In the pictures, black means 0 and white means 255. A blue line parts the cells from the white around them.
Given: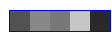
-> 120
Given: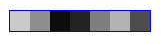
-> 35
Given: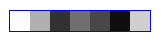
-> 111
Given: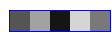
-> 21
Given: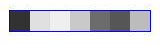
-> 201
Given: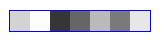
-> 102
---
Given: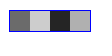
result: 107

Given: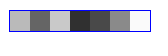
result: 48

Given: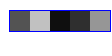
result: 193

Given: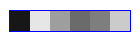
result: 158

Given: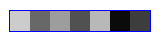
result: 81

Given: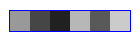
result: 33

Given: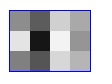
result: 128

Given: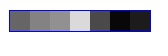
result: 218

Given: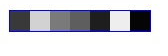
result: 94

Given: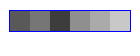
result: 61
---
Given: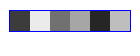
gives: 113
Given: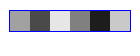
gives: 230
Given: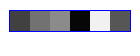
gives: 139
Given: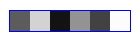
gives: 19
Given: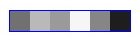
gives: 154
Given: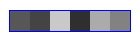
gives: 201
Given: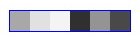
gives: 244
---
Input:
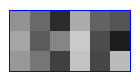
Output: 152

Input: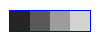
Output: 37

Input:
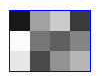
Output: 231

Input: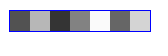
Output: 82

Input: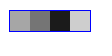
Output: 166

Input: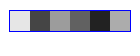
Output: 230

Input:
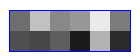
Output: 79

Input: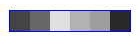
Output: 68

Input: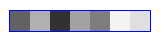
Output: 98
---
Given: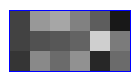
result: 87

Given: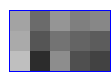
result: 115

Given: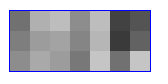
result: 163

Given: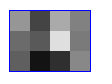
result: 223

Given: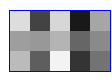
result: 180

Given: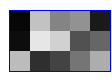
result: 209

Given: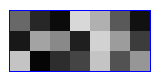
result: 137

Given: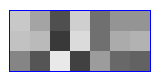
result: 57
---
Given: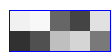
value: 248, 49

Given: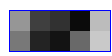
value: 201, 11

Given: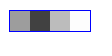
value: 253, 65

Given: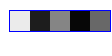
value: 235, 7

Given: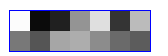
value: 252, 11

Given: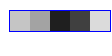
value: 219, 31
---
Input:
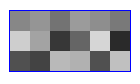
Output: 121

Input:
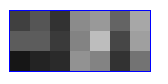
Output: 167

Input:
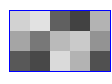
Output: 179

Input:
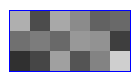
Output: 105

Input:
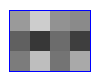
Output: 138

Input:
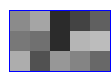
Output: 96

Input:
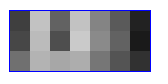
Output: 34

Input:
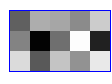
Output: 204

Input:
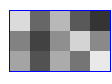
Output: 52
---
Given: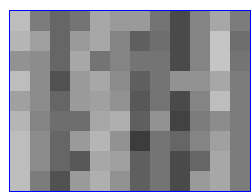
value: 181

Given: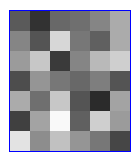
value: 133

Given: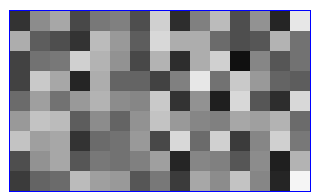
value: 173

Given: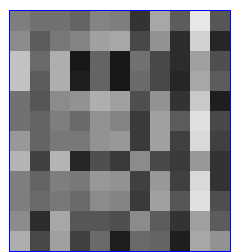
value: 139

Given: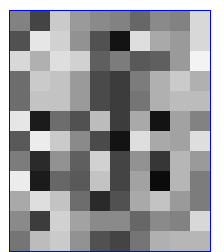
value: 81

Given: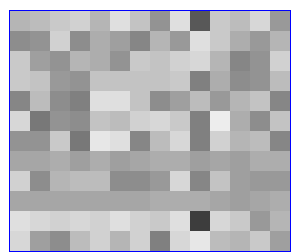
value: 141

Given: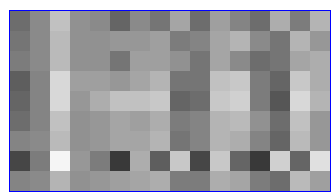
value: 117
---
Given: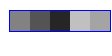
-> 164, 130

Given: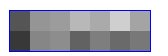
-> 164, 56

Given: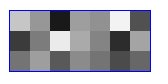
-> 81, 116

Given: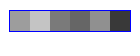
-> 57, 157

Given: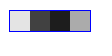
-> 171, 228

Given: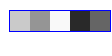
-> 101, 202

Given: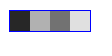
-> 224, 39
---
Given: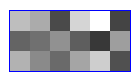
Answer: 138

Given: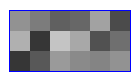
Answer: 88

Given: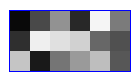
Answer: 25

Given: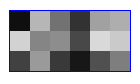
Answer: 154

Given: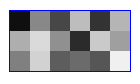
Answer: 210

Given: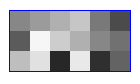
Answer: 225

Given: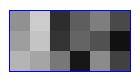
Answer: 165

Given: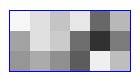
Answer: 171

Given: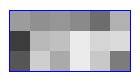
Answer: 206
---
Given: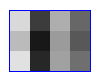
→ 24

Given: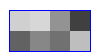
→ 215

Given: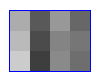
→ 75

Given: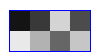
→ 57

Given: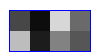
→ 13

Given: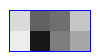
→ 98
